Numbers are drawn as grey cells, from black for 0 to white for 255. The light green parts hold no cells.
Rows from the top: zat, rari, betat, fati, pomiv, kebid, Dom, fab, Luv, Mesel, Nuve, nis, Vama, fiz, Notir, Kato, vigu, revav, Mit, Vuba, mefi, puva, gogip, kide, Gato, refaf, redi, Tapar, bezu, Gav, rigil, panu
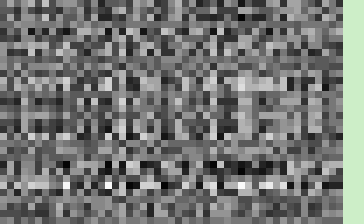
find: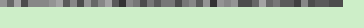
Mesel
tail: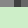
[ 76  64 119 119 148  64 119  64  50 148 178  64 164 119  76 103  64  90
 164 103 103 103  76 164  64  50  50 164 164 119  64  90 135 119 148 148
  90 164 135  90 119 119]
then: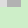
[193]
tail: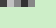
[164 103 164  50 119  64  50 135  36  50 164 103  64]
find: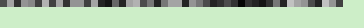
Gato

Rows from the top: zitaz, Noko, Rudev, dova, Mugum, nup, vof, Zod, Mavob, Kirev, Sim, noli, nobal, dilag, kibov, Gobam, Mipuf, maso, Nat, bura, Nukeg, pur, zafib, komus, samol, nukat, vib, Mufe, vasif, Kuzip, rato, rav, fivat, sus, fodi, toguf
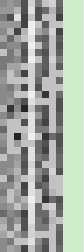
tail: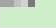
[ 93 194  93]
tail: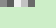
[194  81]
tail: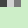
[ 81 194 194]

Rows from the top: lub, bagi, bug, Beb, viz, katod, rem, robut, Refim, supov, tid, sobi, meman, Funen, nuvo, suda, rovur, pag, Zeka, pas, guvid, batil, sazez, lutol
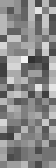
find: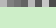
bug
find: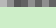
nuvo
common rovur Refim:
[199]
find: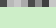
Funen
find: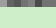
batil
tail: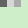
[184 115  99  99 184]
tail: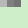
[ 99 184  87 199  75]

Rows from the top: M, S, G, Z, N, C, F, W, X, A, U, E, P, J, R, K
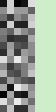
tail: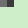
[140 111 194]
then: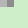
[111]
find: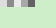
X
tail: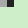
[ 20 155]
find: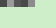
F
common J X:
[168]

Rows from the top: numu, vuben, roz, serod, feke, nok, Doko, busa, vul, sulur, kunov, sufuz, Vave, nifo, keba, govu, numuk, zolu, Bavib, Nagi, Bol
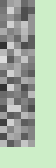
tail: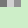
[78 93]
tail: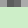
[159]
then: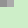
[131]

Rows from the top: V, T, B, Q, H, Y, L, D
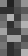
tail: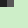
[147]
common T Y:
[74]
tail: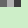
[132]
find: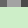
Y
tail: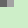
[163  74]

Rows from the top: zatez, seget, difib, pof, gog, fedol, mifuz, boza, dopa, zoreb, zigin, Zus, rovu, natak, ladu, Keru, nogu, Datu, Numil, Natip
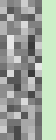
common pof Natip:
[129]
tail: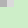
[116 167  88]

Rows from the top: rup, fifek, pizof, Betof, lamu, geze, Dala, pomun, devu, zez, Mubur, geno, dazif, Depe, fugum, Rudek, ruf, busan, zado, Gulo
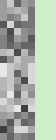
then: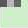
[117]
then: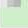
[169]

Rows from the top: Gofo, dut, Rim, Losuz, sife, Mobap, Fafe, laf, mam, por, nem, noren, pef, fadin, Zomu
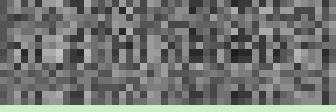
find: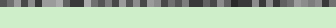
Gofo
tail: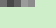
[140 125  85  85  97 155  72  72  72 112  97  97  97 112 140  72 112 125
  72 140 125 125 140  97 140 112 112  72 125 155]

